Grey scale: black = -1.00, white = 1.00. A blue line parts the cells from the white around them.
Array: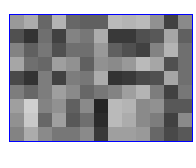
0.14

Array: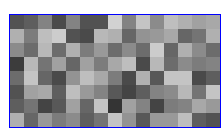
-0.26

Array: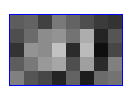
-0.27

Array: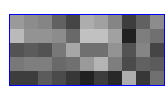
-0.06

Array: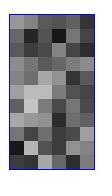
-0.81

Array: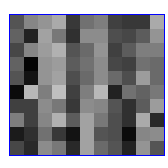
-0.79

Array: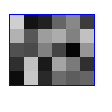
-0.63

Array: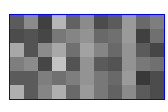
-0.29

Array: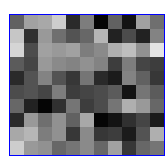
0.32
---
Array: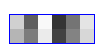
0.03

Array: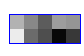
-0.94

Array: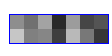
-0.06

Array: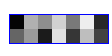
0.49

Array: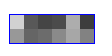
0.31

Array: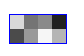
0.93

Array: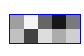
0.35
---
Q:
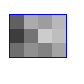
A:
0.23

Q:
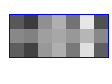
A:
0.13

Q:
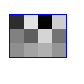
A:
-0.97

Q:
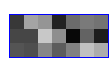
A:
0.17

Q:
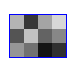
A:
0.29

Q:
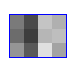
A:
0.54

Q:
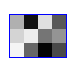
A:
0.76
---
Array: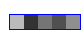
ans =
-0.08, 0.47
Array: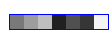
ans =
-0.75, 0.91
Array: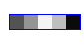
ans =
0.91, 0.91
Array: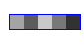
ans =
0.58, 0.58
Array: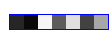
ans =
-0.28, 0.93
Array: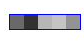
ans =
0.43, 0.54
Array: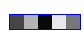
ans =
-0.93, 0.82
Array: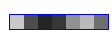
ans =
-0.57, 0.58
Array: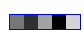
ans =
0.28, 0.66
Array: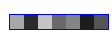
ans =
-0.18, 0.54
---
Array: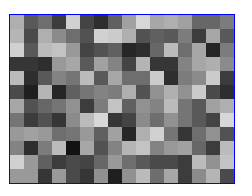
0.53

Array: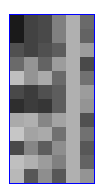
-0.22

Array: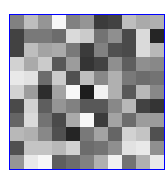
0.12

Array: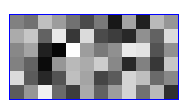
0.07

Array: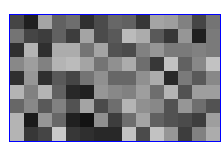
0.24
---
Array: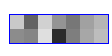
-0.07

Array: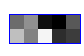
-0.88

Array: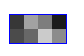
0.27

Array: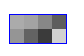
0.28

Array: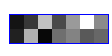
0.21

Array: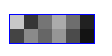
0.34
